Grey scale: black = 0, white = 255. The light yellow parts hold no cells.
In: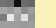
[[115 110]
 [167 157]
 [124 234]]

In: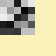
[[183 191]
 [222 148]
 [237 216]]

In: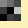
[[134 108]
 [ 59   1]
 [  6  62]]

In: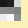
[[ 26  32]
 [140 137]
 [235 248]]

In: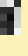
[[206 233]
 [ 45  39]
 [ 70  14]]

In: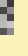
[[176  61]
 [ 70 141]
 [178  71]]

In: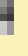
[[148 110]
 [121  82]
 [ 79  57]]
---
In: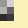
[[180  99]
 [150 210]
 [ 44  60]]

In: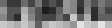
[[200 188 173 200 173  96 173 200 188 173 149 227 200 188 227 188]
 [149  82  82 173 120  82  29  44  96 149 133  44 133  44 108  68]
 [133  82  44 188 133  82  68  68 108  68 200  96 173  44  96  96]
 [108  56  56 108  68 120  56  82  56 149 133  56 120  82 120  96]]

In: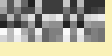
[[250 185 250 171 127 236 103 127 127 250 143 236 103 127 115]
 [211 185 236 199 115 199 103 127 143 236 127 223 143 127 115]
 [185  87 185 103  34 199  61  61  61 199  47 185  47  47  47]
 [158  87 127  74  74 171  61  61  61 115  61 127  47  61  74]
 [ 74 185  87 171 223  61 223 211 236  87 211  74 211 223 236]
 [ 34  87  47  87 158  47 158 143 143  34 127  34 158 143 143]]

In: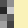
[[161  66]
 [133  93]
 [ 80 145]
 [ 38 201]]

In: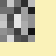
[[201  86 229 173 145]
 [187  73 229 160 145]
 [145 129  61 173  19]
 [129 214  86  73 145]
 [113 113  61 160  31]
 [ 99 201 113  45 187]]

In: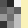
[[152 110 191]
 [ 96 126  96]
 [ 81  38 244]
 [ 51 140 191]]
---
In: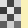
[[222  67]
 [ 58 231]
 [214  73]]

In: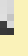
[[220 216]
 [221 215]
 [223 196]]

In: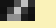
[[ 18  18]
 [ 16  65]
 [ 25 142]]

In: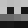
[[193 187]
 [197  29]
 [105 106]]

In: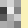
[[190 212]
 [ 59 237]
 [ 90 172]]

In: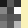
[[ 25  90]
 [134  68]
 [ 98  83]]

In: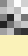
[[138 200]
 [191 212]
 [128  40]]

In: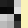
[[ 31  26]
 [  6   9]
 [209 192]]
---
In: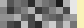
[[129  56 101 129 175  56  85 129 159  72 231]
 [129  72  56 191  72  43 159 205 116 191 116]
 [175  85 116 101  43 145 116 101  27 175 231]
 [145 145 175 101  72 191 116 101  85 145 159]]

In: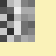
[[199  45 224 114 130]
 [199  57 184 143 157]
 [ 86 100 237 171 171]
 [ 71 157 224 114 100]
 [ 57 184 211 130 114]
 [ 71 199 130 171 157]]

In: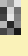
[[184  39 141]
 [ 69 112  24]
 [184 153 228]
 [ 55 212 112]
 [ 69 228 128]]

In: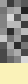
[[143  45 143 186]
 [158  60 116  88]
 [ 72 103 131 215]
 [200 116 158  60]
 [ 72 143 172  72]
 [116 158 172  33]
 [ 88 172  45 116]
 [131 186 186  60]
 [131 215  88 172]]

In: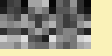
[[ 20  60  72   6 163 163 191   6 103  72 147  46   6]
 [ 32  72  60  32 103 147 119  20  87  87 119  46  20]
 [ 46  87  87  46 119 163 119  46 103 132 132  72  32]
 [132 103  72 163  87  60  87 132 103  60  87 119  72]
 [147 132 147 163 147  60 147 178 103  60  72 147 178]
 [163 163 132 178 119 103 103 163 119  87 119 163 178]
 [206 178 178 222  87  72  32 222 147 132 119 206 222]]

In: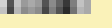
[[194  70 182 139 154 139  70 127  83  42 115 182 169]
 [210  83 194 154 169 154  83 139  99  56 127 194 169]]

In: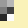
[[123  64]
 [154 183]
 [ 39 251]]
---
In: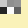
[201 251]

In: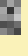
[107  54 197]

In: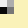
[238 119]

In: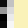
[ 13 218]

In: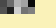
[73 32]

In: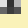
[226  60]
